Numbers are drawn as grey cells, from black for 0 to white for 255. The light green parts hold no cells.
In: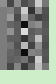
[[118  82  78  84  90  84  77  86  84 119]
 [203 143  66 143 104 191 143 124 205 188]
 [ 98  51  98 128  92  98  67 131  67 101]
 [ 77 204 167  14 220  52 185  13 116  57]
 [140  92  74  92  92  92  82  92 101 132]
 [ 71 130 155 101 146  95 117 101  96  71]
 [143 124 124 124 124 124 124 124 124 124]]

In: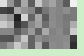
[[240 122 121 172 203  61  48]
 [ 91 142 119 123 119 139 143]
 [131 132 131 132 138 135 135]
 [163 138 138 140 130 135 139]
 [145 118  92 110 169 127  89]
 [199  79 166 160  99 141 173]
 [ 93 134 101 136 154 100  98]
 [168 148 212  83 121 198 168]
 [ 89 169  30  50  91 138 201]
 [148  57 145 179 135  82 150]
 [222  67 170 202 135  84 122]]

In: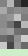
[[ 37 135 125 183 104 204 105]
 [ 77 140 194  68 111 143 151]
 [182 130 149 114 158  91  71]
 [130 169 141 139 148 108 201]]

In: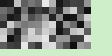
[[148  16 208 165  92 227 139]
 [ 64  72 121  17 207  59 155]
 [ 67 206  22 108 192  58  15]
 [ 51 163  15 149  61 151  77]
 [ 24  42 137  30  22 151 123]
 [178 111  37 216 187  71 222]
 [232  44 155 191 207 228 214]
 [101  62 104 135 152 207  54]
 [118  34  79 131 211 205  86]
 [ 95 112 150 120 138 177 231]
 [191  26  37 143  35  50  58]
 [ 30  86  25 205 122  18  65]
 [ 25 111  93  47 197 211  93]]

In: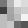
[[219 206 243  86]
 [235 197 187 106]
 [183 166 162 199]
 [118  62 189 189]]

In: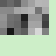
[[180 169  73  63 127]
 [182 116 152 163 214]
 [161 179 151 164 177]
 [140 172  31  58  93]
 [ 89 166 107 102 108]
 [105 137 113 110  23]
 [ 92 138 148 143 121]]

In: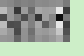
[[122  58 122  63  81 103]
 [145 230  14 230 198 169]
 [142 163 134 138 163 152]
 [137 160 160  95 153 141]
 [139 168  52 168 157 149]
 [127 106 128 128 112 122]
 [131 156  78 156 146 145]
 [124  56 125  79  74 101]
 [136 151 151  76 150 146]
 [141 187  75 187 169 149]]
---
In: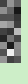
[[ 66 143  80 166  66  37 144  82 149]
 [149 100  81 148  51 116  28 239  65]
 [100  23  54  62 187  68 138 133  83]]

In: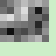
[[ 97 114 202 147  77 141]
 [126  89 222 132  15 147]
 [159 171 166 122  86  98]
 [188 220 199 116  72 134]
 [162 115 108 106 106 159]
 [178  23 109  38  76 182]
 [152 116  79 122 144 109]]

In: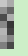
[[198 144  75 136 181 170 127]
 [170 102 172  54  67 132  72]]

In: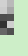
[[209 204  78  49 102]
 [185 168  81 206  79]]

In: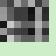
[[104 150 155  23 152  35]
 [ 67  92  96 200  89 201]
 [166  60  60 140  62 130]
 [109  61  62  96  59  96]
 [173  17  24  99  20  95]
 [ 61 154 148 181 153 159]
 [117  41  46 120  46 105]]

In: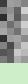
[[ 61 126  44 152 166  48 131  85 123]
 [159 144 159 111 141 157  74  95  97]
 [153 100  90 145 114 163 151 200 175]
 [131 207 152 206 180 137 197 184 153]]

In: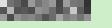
[[224  85 157]
 [114 181  77]
 [100  81 145]
 [ 73  89 128]
 [154  78 135]
 [115 146 116]
 [135 136  84]
 [152 108 107]
 [ 71  76 164]
 [156 105 128]
 [119 200 139]
 [114  93 117]
 [ 50  56 145]]
